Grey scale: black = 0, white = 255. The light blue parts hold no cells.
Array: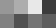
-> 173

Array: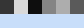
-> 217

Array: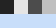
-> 229

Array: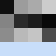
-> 156

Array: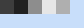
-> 32

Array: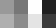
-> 119

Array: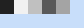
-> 241

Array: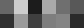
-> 205

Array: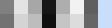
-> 228

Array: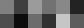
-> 63
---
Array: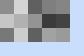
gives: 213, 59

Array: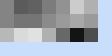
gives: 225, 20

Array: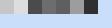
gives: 221, 48

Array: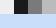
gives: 238, 26

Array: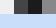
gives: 239, 27

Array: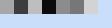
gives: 211, 11

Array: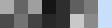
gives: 200, 21

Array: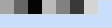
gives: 212, 4

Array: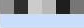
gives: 204, 30

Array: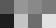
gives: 225, 30
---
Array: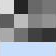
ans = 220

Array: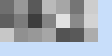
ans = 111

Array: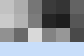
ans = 194

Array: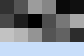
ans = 50

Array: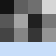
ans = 19

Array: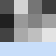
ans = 81

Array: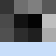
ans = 52
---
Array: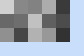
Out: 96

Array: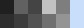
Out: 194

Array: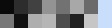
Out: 168

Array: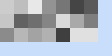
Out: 169

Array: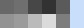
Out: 50

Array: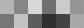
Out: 203

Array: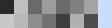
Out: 128

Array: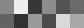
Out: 83
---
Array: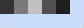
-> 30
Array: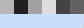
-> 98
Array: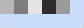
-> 155
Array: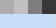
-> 56
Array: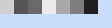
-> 31
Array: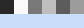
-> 156
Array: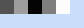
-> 252
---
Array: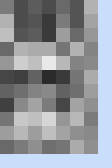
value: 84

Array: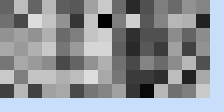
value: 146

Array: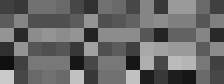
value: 105

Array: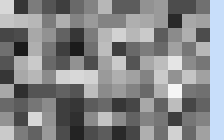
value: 76

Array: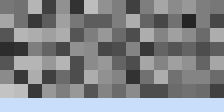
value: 126
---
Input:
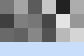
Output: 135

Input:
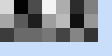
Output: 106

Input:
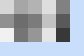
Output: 150

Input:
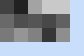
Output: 129

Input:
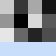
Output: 35

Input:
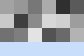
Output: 227
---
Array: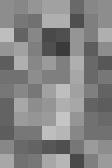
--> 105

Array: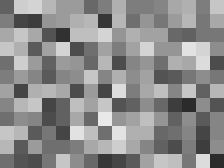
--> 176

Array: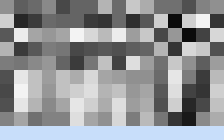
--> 80

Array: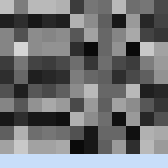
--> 110

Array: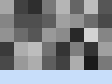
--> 101
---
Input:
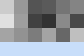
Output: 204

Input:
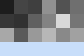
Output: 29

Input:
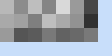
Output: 184

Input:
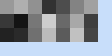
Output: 153

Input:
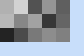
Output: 177

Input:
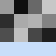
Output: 156

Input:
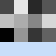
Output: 71

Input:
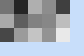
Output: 116

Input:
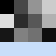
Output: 0

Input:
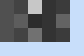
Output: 80
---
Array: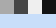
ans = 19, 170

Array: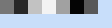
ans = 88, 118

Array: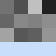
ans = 32, 163

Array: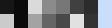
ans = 44, 203

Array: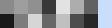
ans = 97, 25

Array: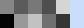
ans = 213, 4

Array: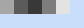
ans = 227, 166

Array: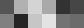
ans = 70, 128

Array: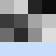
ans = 13, 108

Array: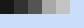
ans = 195, 23
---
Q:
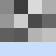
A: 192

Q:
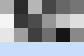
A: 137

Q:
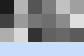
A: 91

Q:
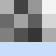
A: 171

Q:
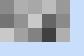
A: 175

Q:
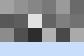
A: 170
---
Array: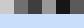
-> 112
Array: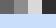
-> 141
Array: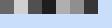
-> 208
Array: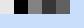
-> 0
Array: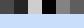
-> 37
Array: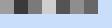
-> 58
